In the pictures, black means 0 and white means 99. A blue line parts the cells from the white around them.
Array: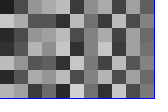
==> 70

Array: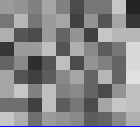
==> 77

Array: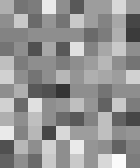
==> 38

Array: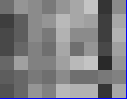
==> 32

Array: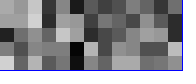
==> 81

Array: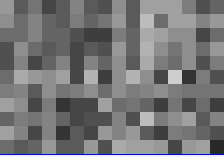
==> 42

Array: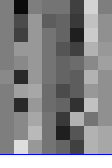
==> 49

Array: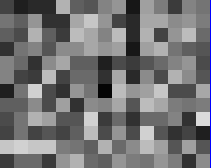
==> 23

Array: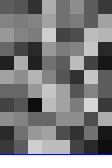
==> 22
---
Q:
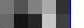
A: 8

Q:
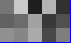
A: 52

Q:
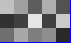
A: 65

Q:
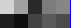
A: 6

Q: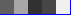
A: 65

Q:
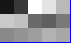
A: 57

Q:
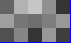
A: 52

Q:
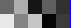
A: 51

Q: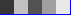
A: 75
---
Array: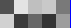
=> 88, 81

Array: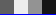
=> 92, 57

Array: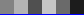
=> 77, 70

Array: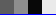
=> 91, 55

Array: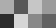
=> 83, 77

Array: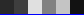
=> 87, 76

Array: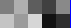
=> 83, 76

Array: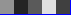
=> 87, 57
